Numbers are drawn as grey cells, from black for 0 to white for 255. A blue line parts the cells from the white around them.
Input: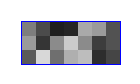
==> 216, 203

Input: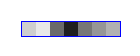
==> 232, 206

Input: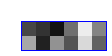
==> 237, 217

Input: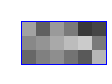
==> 203, 188

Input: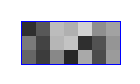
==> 210, 195

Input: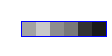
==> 200, 163

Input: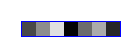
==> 224, 171

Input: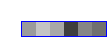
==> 196, 168

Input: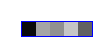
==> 198, 165
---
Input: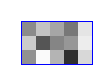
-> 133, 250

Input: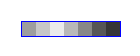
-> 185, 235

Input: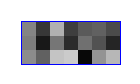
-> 43, 203

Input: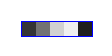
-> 209, 239

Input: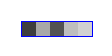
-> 83, 209

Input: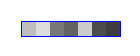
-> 99, 220

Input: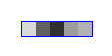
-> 48, 217
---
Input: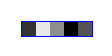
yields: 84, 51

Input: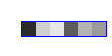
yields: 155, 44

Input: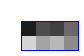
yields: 105, 212

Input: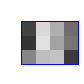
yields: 110, 134

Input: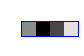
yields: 226, 140

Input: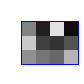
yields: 12, 144

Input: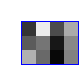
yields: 171, 177
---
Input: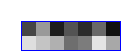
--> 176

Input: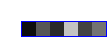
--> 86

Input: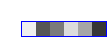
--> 86

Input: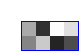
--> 224

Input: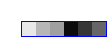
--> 182

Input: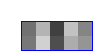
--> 120

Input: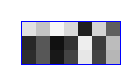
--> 24

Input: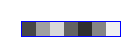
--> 216

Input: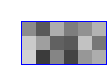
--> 59

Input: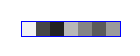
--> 34
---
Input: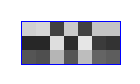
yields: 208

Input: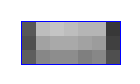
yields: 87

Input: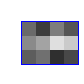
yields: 106

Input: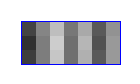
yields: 67

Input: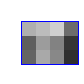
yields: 175

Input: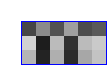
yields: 70

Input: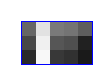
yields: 102

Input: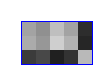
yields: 163

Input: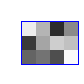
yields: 237

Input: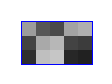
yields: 156
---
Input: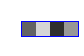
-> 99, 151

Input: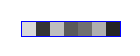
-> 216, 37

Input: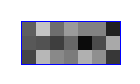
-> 95, 55

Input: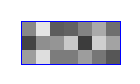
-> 137, 86

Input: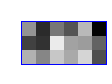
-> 148, 78

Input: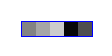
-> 131, 79

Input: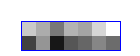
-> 201, 108

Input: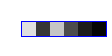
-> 223, 5

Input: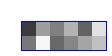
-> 59, 193
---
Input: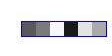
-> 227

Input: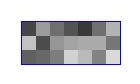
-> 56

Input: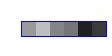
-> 32

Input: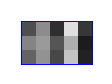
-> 55

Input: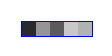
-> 178

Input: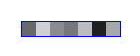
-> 188

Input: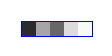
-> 249

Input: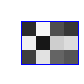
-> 240

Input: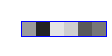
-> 90
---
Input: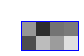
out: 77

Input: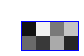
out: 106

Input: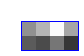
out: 91

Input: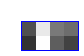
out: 50

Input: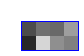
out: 40

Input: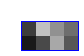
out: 25

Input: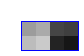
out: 188

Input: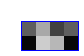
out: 8
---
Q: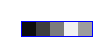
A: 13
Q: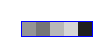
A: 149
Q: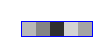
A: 184
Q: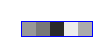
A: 152
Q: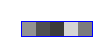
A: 146
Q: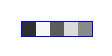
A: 47
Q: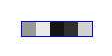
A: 153
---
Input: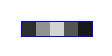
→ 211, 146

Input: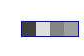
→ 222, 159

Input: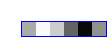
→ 249, 205

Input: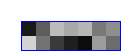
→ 211, 188

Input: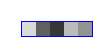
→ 218, 188

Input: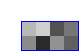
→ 207, 184

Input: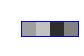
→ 194, 159

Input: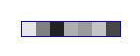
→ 230, 196
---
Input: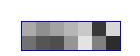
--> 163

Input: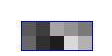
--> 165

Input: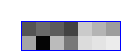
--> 92

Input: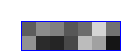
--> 128

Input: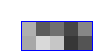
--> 112

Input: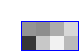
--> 172

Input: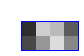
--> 186

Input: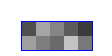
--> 133
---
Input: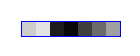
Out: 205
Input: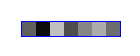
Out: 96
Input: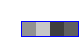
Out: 146
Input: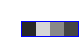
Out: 40
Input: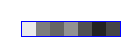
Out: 234
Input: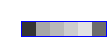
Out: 52
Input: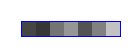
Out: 69
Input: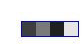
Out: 62
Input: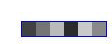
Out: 65
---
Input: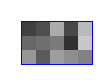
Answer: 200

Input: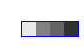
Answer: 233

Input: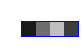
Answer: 192

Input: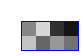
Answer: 215

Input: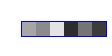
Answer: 227

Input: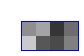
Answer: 202

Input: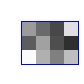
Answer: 251
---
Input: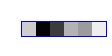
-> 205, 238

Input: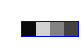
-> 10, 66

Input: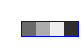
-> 106, 47

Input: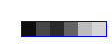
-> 13, 213

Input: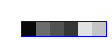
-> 9, 196

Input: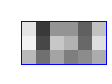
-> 228, 172
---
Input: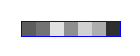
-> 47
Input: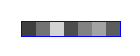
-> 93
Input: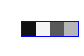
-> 182
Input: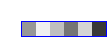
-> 56
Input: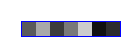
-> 44
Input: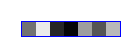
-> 185
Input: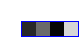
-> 214
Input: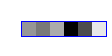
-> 232
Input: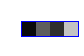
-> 195
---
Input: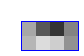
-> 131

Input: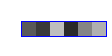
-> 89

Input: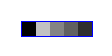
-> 97

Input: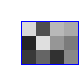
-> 57

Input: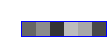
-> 102

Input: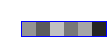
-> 120

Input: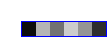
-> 114

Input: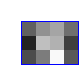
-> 76
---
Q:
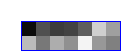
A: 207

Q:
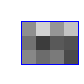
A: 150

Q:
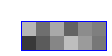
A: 140

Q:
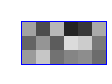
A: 56

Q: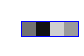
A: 207

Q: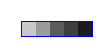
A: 63

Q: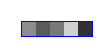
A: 208
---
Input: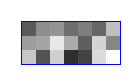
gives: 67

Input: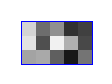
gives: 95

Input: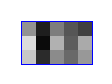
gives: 139

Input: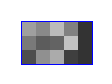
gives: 171

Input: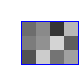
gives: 204

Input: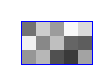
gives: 80

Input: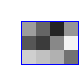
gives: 193

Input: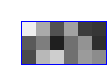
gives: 112

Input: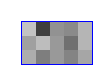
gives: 153
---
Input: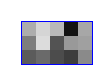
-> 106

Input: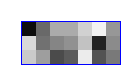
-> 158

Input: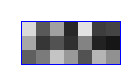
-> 123

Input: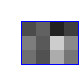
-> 81

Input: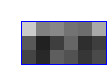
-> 40

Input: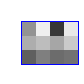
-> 127

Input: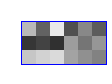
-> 210
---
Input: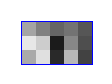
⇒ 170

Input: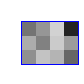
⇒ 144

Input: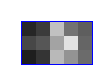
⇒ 30

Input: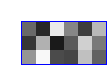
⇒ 149

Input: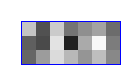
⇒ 102

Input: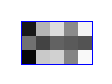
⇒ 8

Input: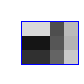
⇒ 48
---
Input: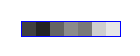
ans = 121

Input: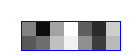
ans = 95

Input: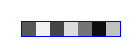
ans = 117

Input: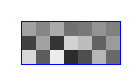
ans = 120

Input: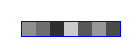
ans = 88

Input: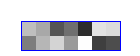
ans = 44
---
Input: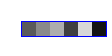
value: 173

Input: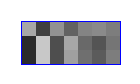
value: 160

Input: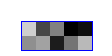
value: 162

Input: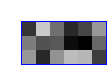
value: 146

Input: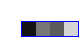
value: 20

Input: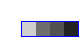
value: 207

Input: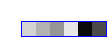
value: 150

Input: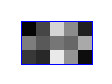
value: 40

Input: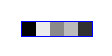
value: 235
